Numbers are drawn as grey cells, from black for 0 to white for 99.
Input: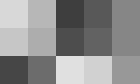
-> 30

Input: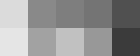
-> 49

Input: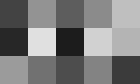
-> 11

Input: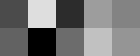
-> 17

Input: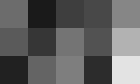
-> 45

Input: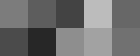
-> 26

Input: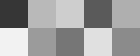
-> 80
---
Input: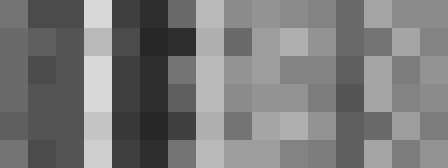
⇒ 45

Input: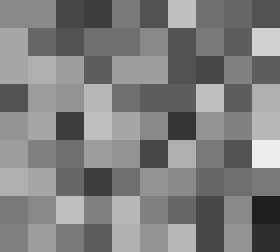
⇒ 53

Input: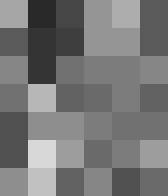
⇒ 64

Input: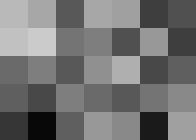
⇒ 72

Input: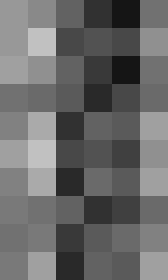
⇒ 59

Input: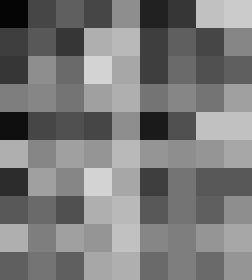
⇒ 2
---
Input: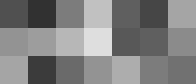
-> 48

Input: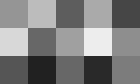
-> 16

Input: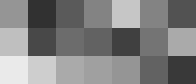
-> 38

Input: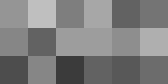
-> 34

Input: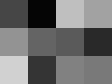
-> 50

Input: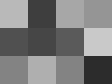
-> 51

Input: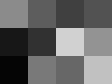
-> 40

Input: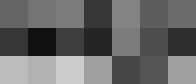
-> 33

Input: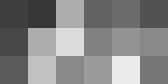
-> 91
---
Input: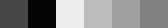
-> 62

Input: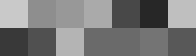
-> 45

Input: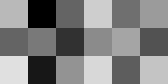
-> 36

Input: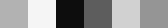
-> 81

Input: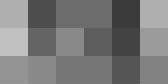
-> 33

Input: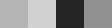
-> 14

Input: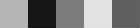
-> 88
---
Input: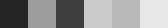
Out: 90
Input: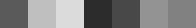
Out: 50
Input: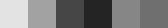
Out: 43
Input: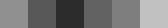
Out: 75
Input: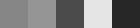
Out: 15
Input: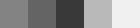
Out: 93
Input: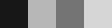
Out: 83
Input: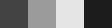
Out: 11
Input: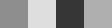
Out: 68
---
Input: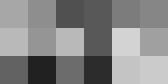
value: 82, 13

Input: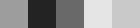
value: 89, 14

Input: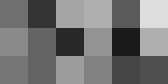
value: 86, 10

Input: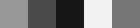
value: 94, 9

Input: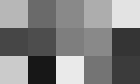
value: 91, 9

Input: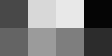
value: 90, 2

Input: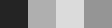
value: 85, 14

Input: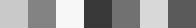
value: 96, 22
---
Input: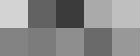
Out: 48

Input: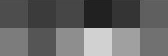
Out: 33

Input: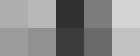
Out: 56

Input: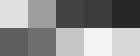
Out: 43

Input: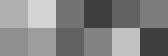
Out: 61

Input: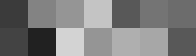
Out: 13

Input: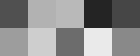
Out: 80

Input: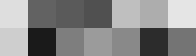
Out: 10

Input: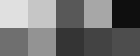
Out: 57
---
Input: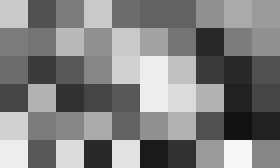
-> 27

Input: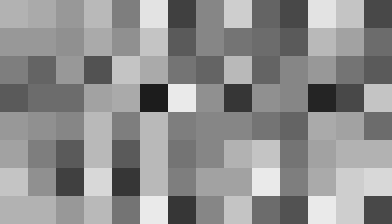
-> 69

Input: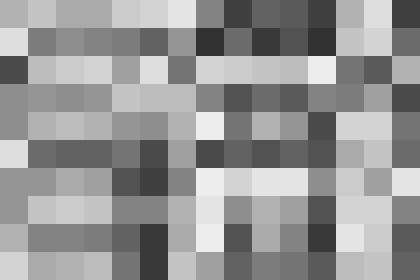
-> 51

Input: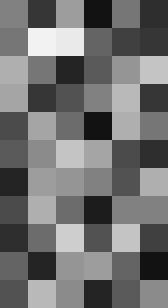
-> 25

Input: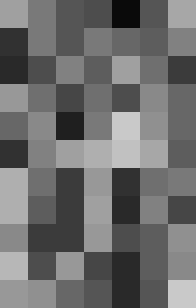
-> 56
